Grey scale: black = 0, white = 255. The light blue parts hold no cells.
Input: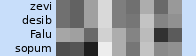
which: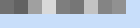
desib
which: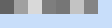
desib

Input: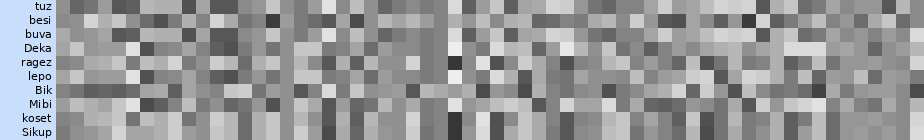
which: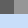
besi
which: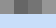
Mibi
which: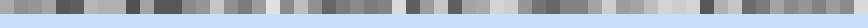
buva
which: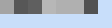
buva

